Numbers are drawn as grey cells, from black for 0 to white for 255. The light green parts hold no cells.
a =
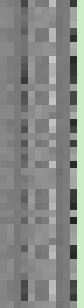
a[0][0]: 131
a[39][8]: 118
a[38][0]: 133
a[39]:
[137, 136, 120, 114, 139, 138, 144, 144, 118, 124, 161]
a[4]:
[127, 124, 121, 94, 144, 121, 122, 185, 117, 124, 81]
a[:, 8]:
[120, 121, 118, 116, 117, 120, 120, 120, 126, 122, 121, 119, 118, 123, 118, 121, 117, 128, 123, 120, 121, 117, 121, 118, 113, 119, 118, 120, 121, 119, 118, 121, 114, 118, 113, 121, 118, 119, 118, 118, 118, 119, 121, 116]
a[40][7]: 187
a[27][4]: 148
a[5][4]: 148
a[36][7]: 187
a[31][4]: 149
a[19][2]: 121
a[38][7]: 151
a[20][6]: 124
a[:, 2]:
[121, 125, 120, 121, 121, 123, 121, 120, 123, 120, 122, 119, 120, 122, 121, 124, 121, 122, 120, 121, 120, 122, 124, 123, 120, 119, 121, 122, 121, 123, 120, 125, 120, 120, 120, 122, 123, 120, 122, 120, 120, 121, 122, 120]
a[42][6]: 122
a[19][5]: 138
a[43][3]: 127
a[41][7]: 189
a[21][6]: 143
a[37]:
[132, 140, 120, 126, 136, 143, 144, 146, 119, 123, 152]
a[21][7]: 131
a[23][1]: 125
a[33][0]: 132
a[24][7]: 141
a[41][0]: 133
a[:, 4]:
[145, 136, 134, 141, 144, 148, 137, 138, 146, 155, 153, 144, 132, 157, 149, 137, 139, 149, 155, 139, 153, 142, 142, 146, 141, 131, 135, 148, 156, 148, 135, 149, 134, 132, 140, 154, 147, 136, 132, 139, 144, 143, 156, 135]
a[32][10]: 154
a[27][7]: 181
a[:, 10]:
[58, 162, 161, 169, 81, 47, 171, 162, 41, 52, 56, 66, 160, 71, 71, 140, 169, 45, 70, 156, 63, 150, 161, 43, 171, 165, 166, 60, 57, 43, 168, 36, 154, 158, 164, 51, 40, 152, 146, 161, 68, 78, 56, 145]
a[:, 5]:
[122, 149, 140, 147, 121, 119, 138, 140, 129, 123, 122, 124, 144, 119, 123, 151, 149, 124, 121, 138, 119, 149, 150, 116, 146, 144, 139, 116, 122, 116, 141, 113, 140, 146, 148, 120, 116, 143, 140, 138, 123, 119, 121, 142]
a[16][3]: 131
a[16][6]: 142
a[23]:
[129, 125, 123, 107, 146, 116, 122, 187, 118, 126, 43]

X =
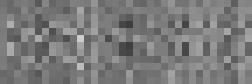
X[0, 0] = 113
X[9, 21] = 126
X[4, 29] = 144
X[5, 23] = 103
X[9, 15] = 97
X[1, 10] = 115
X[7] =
[127, 169, 120, 101, 117, 91, 90, 152, 138, 127, 106, 151, 111, 153, 124, 126, 113, 72, 68, 117, 97, 145, 124, 125, 95, 143, 71, 148, 157, 97, 144, 104, 99, 130, 149, 100]
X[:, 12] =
[122, 105, 118, 107, 136, 100, 105, 111, 136, 99, 117, 110]
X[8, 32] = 159
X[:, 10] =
[128, 115, 126, 108, 160, 114, 108, 106, 154, 113, 119, 120]
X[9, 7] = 113
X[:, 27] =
[134, 142, 140, 149, 123, 141, 148, 148, 126, 143, 137, 138]
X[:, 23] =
[131, 116, 129, 124, 135, 103, 124, 125, 135, 111, 131, 126]
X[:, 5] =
[89, 126, 89, 91, 86, 169, 93, 91, 87, 135, 88, 101]
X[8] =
[122, 105, 108, 143, 154, 87, 143, 94, 118, 159, 154, 110, 136, 155, 110, 124, 149, 127, 107, 111, 107, 105, 99, 135, 126, 108, 120, 126, 125, 141, 137, 113, 159, 93, 122, 151]
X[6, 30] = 152
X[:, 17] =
[113, 122, 100, 70, 131, 144, 74, 72, 127, 122, 106, 112]
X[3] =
[127, 174, 118, 99, 118, 91, 82, 151, 143, 138, 108, 150, 107, 152, 125, 125, 113, 70, 61, 114, 106, 148, 125, 124, 90, 147, 69, 149, 161, 93, 162, 104, 99, 122, 157, 99]
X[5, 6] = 116
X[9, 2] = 102
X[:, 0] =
[113, 120, 124, 127, 122, 125, 127, 127, 122, 124, 104, 111]
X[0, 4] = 117
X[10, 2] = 128
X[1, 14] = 124
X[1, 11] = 166

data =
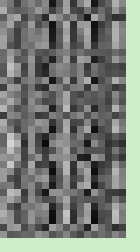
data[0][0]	140
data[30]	[174, 140, 77, 97, 145, 125, 129, 15, 100, 196, 47, 108, 155, 18, 76, 78, 188, 121]
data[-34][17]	135
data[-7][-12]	23
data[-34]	[140, 118, 63, 113, 132, 106, 137, 23, 87, 159, 53, 129, 170, 22, 74, 99, 174, 135]
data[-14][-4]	98
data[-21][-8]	82
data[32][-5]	158
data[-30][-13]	113
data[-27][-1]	92
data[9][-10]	137
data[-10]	[155, 138, 72, 104, 146, 108, 127, 14, 96, 179, 47, 125, 165, 14, 70, 87, 180, 126]
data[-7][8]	146
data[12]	[63, 156, 146, 79, 116, 57, 44, 137, 126, 89, 122, 125, 57, 137, 98, 89, 58, 73]
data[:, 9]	[159, 163, 101, 172, 158, 169, 149, 130, 156, 130, 123, 155, 89, 166, 162, 185, 82, 165, 173, 145, 145, 165, 144, 181, 179, 145, 142, 124, 165, 151, 196, 184, 88, 133]
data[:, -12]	[137, 128, 42, 104, 141, 143, 152, 78, 93, 33, 42, 139, 44, 105, 72, 136, 65, 141, 135, 39, 11, 56, 66, 70, 127, 155, 125, 23, 76, 151, 129, 122, 40, 130]
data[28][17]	83
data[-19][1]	119
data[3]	[129, 163, 83, 95, 155, 77, 104, 18, 102, 172, 48, 154, 157, 17, 61, 86, 168, 122]
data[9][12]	56
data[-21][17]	92
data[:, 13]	[22, 72, 166, 17, 25, 30, 52, 92, 30, 114, 107, 22, 137, 86, 84, 40, 120, 60, 17, 96, 136, 82, 152, 30, 14, 49, 24, 146, 84, 39, 18, 13, 158, 92]
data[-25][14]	88
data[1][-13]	152
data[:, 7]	[23, 65, 163, 18, 24, 28, 46, 94, 33, 116, 109, 23, 137, 79, 82, 33, 127, 53, 19, 97, 133, 80, 144, 32, 14, 48, 27, 146, 82, 37, 15, 12, 159, 84]
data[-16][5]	115
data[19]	[101, 196, 146, 66, 147, 63, 39, 97, 135, 145, 91, 127, 72, 96, 82, 64, 95, 73]
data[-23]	[139, 113, 62, 116, 131, 106, 139, 23, 89, 155, 54, 132, 174, 22, 76, 103, 174, 134]
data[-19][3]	98
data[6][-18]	160
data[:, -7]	[129, 65, 82, 154, 125, 106, 84, 115, 160, 129, 132, 132, 125, 69, 100, 83, 136, 73, 121, 127, 102, 114, 34, 153, 125, 91, 153, 100, 94, 103, 108, 130, 101, 70]
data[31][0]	154
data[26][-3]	106

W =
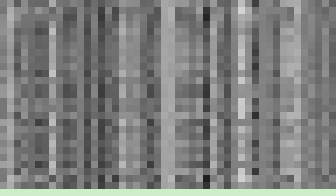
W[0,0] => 126
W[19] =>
[147, 167, 121, 109, 110, 90, 96, 164, 112, 84, 96, 127, 75, 127, 69, 97, 103, 167, 132, 147, 118, 80, 110, 162, 164, 125, 120, 102, 112, 66, 164, 124, 83, 134, 154, 142, 109, 129, 120, 96, 146, 146, 154, 122, 138, 115, 129, 109]
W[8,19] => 141
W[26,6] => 98
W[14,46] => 125
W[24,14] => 93
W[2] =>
[137, 177, 143, 116, 117, 115, 115, 122, 123, 78, 80, 130, 87, 125, 57, 112, 79, 152, 116, 134, 122, 89, 89, 163, 175, 99, 105, 100, 131, 38, 144, 142, 86, 145, 171, 163, 136, 130, 118, 111, 127, 114, 163, 122, 136, 117, 111, 122]
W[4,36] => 90
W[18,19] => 133
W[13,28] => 103
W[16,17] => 145
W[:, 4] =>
[105, 117, 117, 113, 105, 109, 109, 105, 109, 104, 105, 110, 113, 113, 109, 114, 103, 109, 115, 110, 105, 109, 109, 109, 105, 120, 113]
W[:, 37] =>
[130, 133, 130, 128, 129, 130, 131, 131, 130, 131, 128, 132, 130, 129, 133, 132, 130, 126, 132, 129, 131, 129, 130, 127, 130, 132, 130]
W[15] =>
[118, 167, 129, 138, 114, 131, 121, 122, 130, 96, 99, 125, 93, 112, 71, 123, 84, 136, 124, 125, 107, 110, 95, 164, 172, 115, 125, 116, 152, 63, 136, 126, 100, 141, 200, 161, 102, 132, 128, 120, 136, 127, 174, 131, 122, 108, 113, 115]
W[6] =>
[128, 155, 98, 130, 109, 96, 100, 168, 116, 106, 120, 124, 83, 112, 84, 107, 112, 156, 141, 139, 103, 99, 120, 164, 161, 144, 146, 120, 137, 98, 156, 104, 96, 128, 182, 138, 75, 131, 130, 102, 160, 166, 166, 131, 124, 107, 134, 99]
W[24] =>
[122, 147, 84, 145, 105, 106, 104, 171, 120, 115, 136, 120, 85, 105, 93, 112, 117, 147, 142, 136, 95, 110, 126, 165, 159, 154, 156, 130, 149, 112, 152, 96, 103, 124, 200, 138, 56, 130, 135, 108, 165, 175, 174, 135, 116, 102, 137, 95]
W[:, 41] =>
[169, 110, 114, 140, 169, 149, 166, 166, 159, 175, 175, 140, 140, 133, 146, 127, 179, 159, 127, 146, 175, 153, 153, 153, 175, 94, 136]
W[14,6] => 117
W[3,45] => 115
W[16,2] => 84
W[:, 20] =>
[102, 111, 122, 116, 114, 110, 103, 98, 108, 97, 108, 105, 120, 123, 102, 107, 95, 123, 111, 118, 105, 115, 106, 123, 95, 116, 120]
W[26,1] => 172
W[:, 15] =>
[108, 131, 112, 101, 92, 107, 107, 112, 105, 110, 90, 121, 95, 95, 119, 123, 114, 83, 114, 97, 101, 94, 110, 84, 112, 131, 99]
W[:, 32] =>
[97, 103, 86, 84, 83, 93, 96, 102, 93, 102, 84, 102, 79, 79, 102, 100, 104, 73, 93, 83, 94, 83, 97, 73, 103, 99, 81]
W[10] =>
[147, 155, 95, 111, 105, 74, 85, 194, 106, 96, 117, 123, 70, 124, 83, 90, 122, 174, 144, 153, 108, 80, 126, 162, 156, 146, 136, 111, 109, 95, 172, 107, 84, 123, 150, 126, 83, 128, 124, 85, 163, 175, 155, 123, 134, 111, 143, 98]
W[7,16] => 112
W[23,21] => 62
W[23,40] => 148
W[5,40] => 150
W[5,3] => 123
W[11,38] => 127
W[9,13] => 107
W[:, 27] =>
[125, 116, 100, 104, 107, 114, 120, 128, 116, 128, 111, 120, 97, 95, 125, 116, 132, 95, 111, 102, 121, 106, 116, 92, 130, 109, 97]
